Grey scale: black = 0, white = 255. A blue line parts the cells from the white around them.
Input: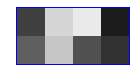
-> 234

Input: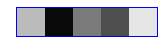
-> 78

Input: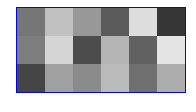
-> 221

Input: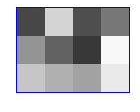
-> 78

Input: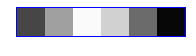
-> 107

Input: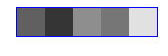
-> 118
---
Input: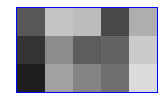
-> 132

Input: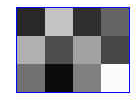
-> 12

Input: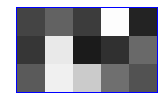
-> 203

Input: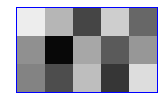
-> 190

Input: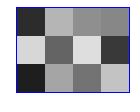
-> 165

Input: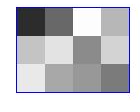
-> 168

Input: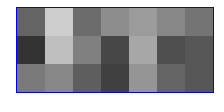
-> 149

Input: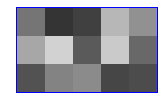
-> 139

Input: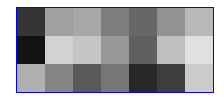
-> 40
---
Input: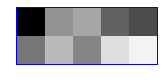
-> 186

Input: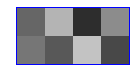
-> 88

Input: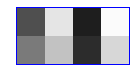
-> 194

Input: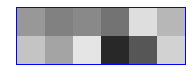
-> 164

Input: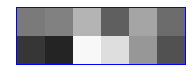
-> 36

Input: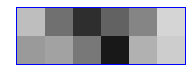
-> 162

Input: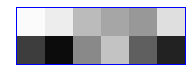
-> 12
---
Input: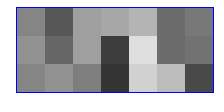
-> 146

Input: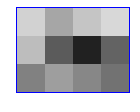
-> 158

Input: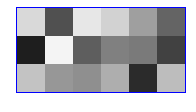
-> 151

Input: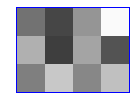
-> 200

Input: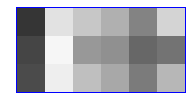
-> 238

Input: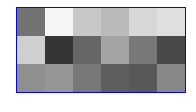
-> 149
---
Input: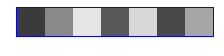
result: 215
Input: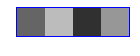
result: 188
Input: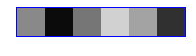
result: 209
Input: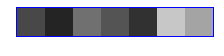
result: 49
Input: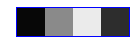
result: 138
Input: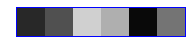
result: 175
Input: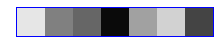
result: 161
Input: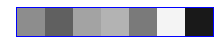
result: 122
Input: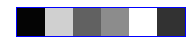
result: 140
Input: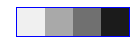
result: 169
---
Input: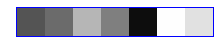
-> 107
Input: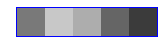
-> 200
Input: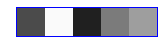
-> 250
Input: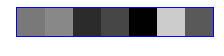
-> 136
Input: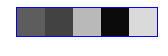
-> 66
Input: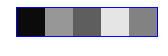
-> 151
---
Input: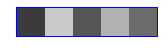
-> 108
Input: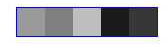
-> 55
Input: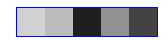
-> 67
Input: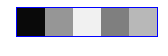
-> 184
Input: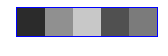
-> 123
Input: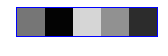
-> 44
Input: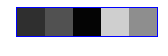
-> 142
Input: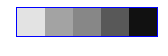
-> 17
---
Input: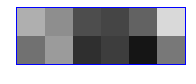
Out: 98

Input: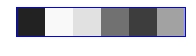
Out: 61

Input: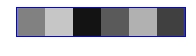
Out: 177

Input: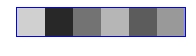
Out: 92

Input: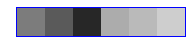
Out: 186

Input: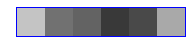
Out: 73

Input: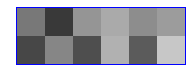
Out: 141

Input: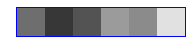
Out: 139
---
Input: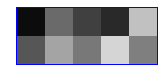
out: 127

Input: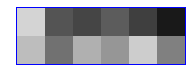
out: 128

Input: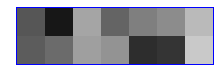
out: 201

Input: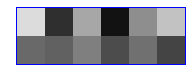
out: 68

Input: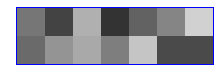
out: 74

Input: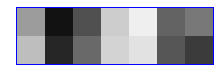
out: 59

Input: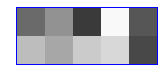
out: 72

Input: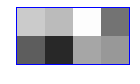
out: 152

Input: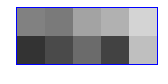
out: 191

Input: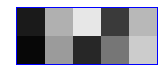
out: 204
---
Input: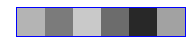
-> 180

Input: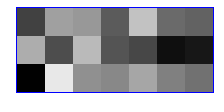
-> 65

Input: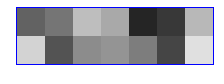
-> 98

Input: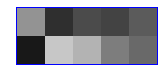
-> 147

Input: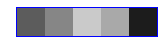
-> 92

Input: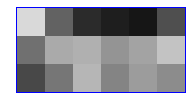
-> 217

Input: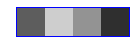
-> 93

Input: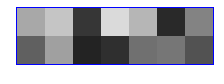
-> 168
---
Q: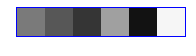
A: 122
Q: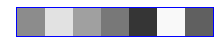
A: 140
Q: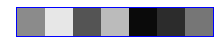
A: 139
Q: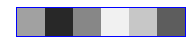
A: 161
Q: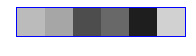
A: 187
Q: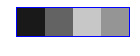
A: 25
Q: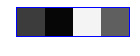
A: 60
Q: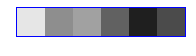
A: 230
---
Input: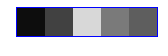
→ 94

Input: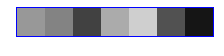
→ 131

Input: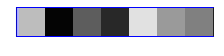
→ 128

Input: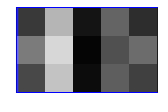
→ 80

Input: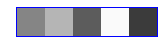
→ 133

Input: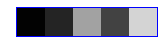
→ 66

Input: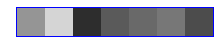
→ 105

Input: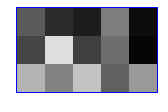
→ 97
